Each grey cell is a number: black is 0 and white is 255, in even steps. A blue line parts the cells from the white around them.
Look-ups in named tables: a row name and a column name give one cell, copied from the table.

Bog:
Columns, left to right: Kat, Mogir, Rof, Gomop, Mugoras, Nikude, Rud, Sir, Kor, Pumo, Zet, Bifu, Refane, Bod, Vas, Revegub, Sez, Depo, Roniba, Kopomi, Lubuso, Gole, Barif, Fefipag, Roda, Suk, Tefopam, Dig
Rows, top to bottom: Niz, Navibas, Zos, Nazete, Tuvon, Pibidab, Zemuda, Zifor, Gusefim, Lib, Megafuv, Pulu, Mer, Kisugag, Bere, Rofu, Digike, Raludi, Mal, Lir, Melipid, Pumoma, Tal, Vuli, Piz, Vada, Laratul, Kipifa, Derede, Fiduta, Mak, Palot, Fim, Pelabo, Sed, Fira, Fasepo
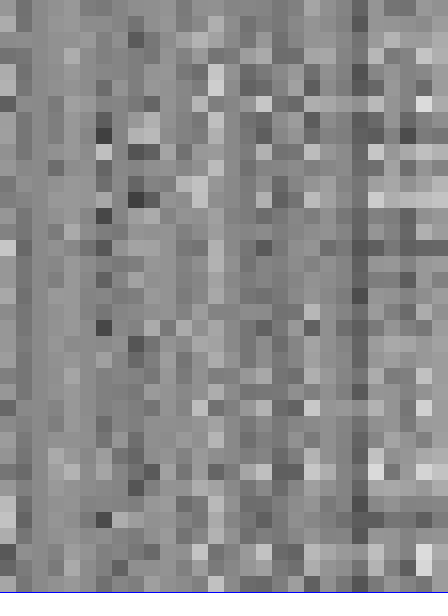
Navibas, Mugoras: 152
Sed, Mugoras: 157
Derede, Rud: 157
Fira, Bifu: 128
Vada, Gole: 152
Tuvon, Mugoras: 152
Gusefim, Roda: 130
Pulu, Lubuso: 159
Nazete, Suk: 131
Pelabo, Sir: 130
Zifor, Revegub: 113
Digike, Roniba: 140
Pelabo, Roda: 148
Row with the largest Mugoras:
Fiduta

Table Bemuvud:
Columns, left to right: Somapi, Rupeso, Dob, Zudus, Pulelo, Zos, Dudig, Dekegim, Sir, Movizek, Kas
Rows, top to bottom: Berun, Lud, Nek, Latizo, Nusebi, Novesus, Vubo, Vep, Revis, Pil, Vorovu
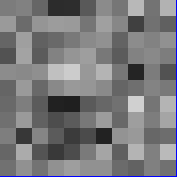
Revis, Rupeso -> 55
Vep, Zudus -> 77
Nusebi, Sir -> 36
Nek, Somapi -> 101
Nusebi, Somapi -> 140
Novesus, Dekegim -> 101
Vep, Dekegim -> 104
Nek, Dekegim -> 99
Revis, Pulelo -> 59
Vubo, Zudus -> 33
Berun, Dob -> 102
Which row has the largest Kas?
Pil

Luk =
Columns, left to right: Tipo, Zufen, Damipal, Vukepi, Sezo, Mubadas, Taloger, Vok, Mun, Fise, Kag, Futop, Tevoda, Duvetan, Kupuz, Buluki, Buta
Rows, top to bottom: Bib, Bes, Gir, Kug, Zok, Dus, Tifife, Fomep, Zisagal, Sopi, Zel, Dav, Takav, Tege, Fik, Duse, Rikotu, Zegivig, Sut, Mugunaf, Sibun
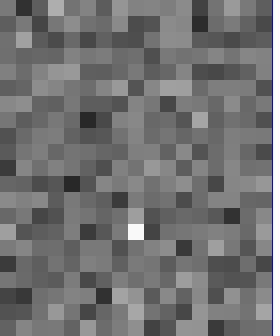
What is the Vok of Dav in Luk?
122
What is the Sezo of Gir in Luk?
105
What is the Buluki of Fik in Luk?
105
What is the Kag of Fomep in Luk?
108
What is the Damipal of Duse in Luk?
109
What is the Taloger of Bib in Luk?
92
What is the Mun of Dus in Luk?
84
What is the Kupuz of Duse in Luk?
120
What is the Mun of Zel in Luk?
115
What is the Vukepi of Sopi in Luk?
103
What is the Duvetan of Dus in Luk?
126
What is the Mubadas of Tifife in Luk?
93
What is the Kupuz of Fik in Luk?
124
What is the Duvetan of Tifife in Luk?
104
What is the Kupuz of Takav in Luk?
132
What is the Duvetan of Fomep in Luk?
97
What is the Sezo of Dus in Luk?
118
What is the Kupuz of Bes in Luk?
123
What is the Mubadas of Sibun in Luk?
152
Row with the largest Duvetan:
Duse

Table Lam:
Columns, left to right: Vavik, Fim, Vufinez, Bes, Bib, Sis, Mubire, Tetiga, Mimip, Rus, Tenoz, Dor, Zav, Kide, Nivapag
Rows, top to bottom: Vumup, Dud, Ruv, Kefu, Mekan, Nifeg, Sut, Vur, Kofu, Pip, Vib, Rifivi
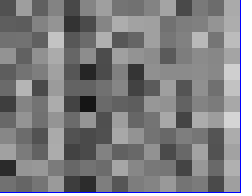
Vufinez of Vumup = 96
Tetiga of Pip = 97
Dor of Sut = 98
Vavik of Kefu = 147
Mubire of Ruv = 176
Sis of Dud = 75
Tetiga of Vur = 158
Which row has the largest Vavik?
Pip

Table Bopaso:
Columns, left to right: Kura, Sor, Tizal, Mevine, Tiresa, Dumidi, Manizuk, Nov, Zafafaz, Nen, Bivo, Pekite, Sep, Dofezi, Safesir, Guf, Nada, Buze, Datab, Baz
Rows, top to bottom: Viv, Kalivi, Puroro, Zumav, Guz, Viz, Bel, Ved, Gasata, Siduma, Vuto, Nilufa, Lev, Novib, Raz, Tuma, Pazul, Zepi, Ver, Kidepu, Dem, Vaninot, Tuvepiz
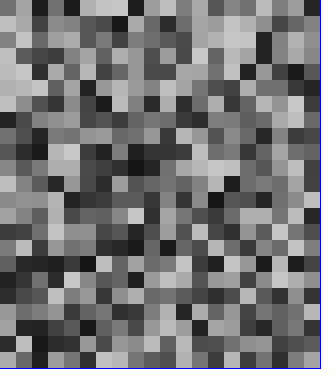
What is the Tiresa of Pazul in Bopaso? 58
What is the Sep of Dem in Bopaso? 33
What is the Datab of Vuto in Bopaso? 189
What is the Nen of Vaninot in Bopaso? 187
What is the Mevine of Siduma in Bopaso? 181
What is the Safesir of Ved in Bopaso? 123
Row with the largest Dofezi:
Vuto

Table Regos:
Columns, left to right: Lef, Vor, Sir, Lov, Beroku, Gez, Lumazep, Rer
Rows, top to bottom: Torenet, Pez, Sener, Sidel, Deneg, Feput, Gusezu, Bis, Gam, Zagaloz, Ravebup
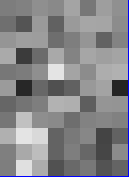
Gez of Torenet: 119
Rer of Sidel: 164
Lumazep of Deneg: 173
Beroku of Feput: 97
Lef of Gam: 176
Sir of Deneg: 143
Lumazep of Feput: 163
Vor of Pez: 84
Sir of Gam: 217
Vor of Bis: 193
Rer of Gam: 98
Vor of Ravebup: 224
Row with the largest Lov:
Deneg

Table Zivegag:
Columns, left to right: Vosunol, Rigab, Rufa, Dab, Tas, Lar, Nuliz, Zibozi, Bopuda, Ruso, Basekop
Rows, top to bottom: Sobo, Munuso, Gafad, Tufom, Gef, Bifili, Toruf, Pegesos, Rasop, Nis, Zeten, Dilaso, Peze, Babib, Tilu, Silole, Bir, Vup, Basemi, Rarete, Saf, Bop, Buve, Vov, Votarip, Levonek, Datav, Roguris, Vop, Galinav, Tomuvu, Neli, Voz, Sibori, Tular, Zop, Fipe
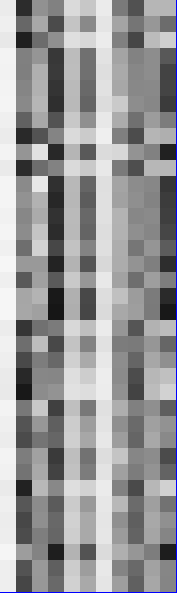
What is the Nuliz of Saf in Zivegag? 235
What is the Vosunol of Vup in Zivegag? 239
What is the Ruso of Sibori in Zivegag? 165
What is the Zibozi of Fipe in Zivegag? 158
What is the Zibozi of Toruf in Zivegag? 202
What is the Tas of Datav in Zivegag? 204
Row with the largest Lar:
Votarip

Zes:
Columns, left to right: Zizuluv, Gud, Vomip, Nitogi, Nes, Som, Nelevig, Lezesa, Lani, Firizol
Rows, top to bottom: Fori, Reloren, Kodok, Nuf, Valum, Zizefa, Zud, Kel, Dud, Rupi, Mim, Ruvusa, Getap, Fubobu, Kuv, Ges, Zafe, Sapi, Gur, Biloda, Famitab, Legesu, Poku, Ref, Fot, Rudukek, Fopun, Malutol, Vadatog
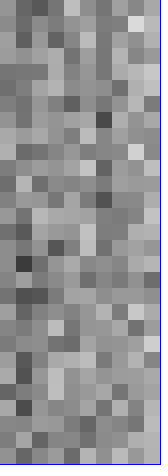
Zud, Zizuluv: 126
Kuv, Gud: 89
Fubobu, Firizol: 194
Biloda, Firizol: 171
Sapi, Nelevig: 134
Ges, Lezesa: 153
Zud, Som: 142
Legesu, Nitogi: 115
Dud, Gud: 155
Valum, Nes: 130
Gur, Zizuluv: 115
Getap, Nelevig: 82
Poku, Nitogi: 169
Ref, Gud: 82
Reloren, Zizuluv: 139
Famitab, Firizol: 156
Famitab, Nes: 118
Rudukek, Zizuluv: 168
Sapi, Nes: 154
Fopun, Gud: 133

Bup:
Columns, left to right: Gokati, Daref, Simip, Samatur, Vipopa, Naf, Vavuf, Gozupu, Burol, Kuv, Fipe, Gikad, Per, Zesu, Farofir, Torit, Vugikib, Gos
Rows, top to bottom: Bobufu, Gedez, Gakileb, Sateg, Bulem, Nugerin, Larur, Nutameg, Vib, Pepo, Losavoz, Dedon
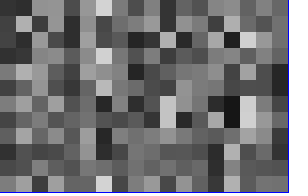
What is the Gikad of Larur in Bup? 145
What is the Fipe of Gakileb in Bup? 176
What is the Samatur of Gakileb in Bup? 74
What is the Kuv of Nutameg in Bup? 53
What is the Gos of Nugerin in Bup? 38
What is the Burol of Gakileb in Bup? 37
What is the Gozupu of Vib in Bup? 127
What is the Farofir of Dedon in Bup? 177
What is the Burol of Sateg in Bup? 81
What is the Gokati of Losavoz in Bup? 73
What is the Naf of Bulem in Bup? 159

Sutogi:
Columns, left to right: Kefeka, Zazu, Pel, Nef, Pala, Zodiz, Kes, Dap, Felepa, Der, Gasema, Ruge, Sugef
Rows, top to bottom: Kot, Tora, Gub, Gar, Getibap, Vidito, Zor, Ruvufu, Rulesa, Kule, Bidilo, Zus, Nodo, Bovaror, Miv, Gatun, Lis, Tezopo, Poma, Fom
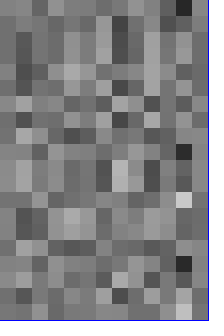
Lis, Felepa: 149
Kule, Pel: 97
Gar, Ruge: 152
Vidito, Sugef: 108
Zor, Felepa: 143
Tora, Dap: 68
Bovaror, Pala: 170
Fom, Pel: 145
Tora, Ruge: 96
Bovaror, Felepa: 125
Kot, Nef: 145
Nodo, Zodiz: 119
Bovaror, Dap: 138

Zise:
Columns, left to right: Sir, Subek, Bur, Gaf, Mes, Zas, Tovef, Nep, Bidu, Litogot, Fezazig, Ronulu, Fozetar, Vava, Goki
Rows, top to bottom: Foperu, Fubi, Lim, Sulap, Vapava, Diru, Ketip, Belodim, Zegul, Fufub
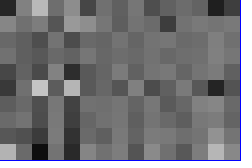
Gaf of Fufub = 115
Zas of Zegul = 106
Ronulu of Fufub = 88
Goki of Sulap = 118
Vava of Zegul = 146
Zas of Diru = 89
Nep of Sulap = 109
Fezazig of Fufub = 112
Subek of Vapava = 98
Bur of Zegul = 59
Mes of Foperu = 141
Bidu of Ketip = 100
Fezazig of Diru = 96
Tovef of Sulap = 103
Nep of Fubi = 94
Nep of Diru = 85
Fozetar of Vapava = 116
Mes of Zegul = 50

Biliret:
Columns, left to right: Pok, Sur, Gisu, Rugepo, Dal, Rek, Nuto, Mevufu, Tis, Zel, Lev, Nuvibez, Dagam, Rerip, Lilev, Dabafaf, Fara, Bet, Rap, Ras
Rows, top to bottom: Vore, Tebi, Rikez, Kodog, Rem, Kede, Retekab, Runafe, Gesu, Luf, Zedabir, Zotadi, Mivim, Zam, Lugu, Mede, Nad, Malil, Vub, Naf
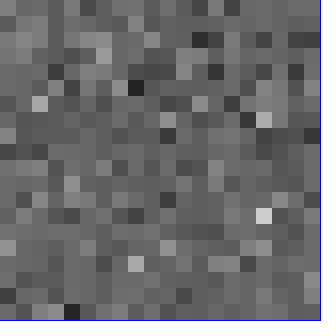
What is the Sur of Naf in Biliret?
83
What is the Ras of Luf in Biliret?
107
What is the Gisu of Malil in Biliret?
91
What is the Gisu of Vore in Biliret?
106
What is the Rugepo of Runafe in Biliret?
91
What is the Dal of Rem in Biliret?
103
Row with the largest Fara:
Zam

